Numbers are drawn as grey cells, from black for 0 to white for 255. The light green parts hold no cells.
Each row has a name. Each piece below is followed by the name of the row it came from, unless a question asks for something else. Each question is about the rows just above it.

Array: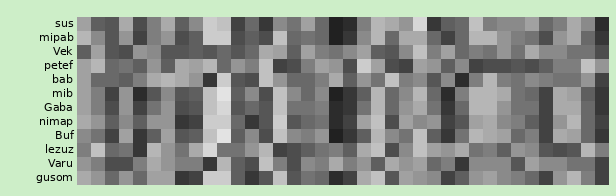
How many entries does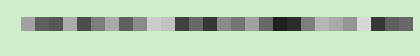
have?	28
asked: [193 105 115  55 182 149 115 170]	lezuz
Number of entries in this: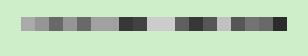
19
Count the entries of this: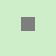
1
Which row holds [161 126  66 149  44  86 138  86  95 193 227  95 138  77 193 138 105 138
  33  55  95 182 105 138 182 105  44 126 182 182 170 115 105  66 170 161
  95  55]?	mib
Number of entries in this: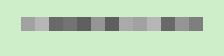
13

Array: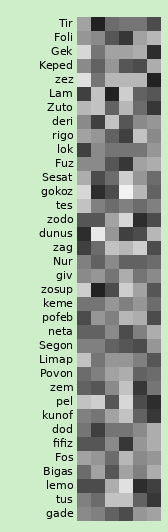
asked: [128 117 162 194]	kunof
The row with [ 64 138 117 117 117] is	lok
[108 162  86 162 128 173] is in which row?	Bigas
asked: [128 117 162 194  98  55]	kunof
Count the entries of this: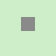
1
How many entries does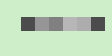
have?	6

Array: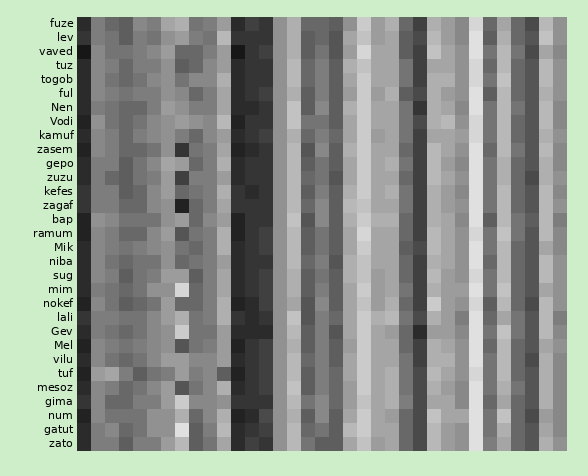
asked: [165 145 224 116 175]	zuzu
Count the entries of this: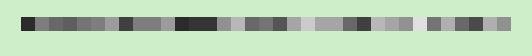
35
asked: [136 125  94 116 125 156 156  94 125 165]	sug

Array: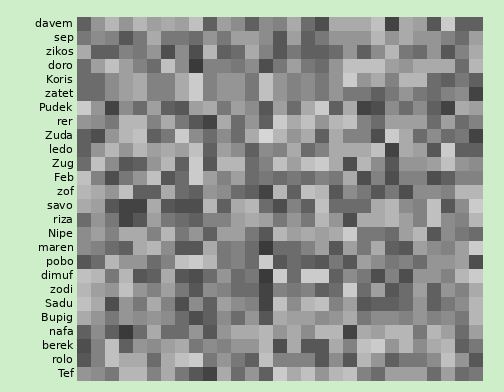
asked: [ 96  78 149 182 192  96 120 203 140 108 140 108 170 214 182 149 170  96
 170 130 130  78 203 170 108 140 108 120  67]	Zuda
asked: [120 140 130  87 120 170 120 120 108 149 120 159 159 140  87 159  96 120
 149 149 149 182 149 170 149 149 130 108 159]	sep
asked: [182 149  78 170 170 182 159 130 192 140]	riza
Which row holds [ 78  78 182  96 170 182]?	savo
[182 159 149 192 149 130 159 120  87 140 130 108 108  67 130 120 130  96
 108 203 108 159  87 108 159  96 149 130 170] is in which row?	zodi
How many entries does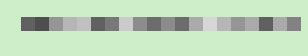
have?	20
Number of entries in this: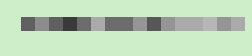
16

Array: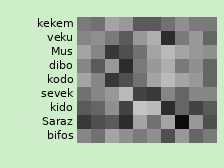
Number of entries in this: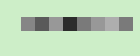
8
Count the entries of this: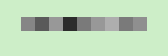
9
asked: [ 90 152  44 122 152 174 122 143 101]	dibo
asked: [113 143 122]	kekem
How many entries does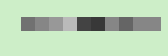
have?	10
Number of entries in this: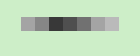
7
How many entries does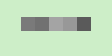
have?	5

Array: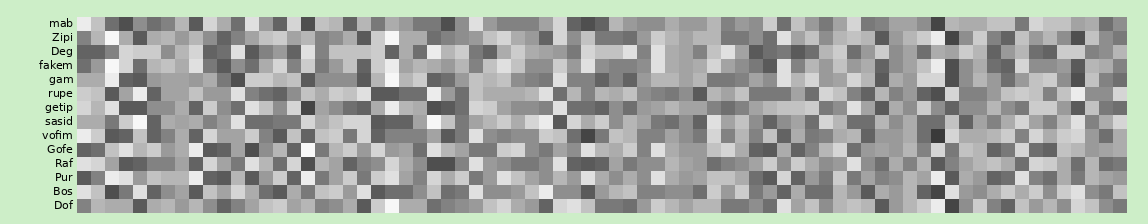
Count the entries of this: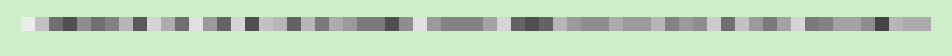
65
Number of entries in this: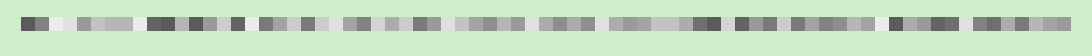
75

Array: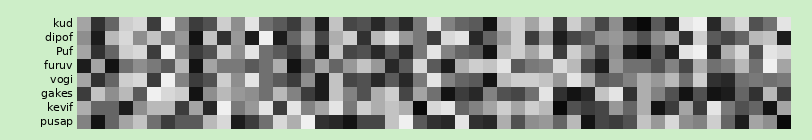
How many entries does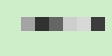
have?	6
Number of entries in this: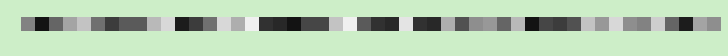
50
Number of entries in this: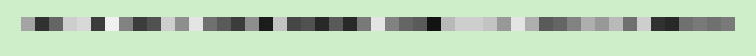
51

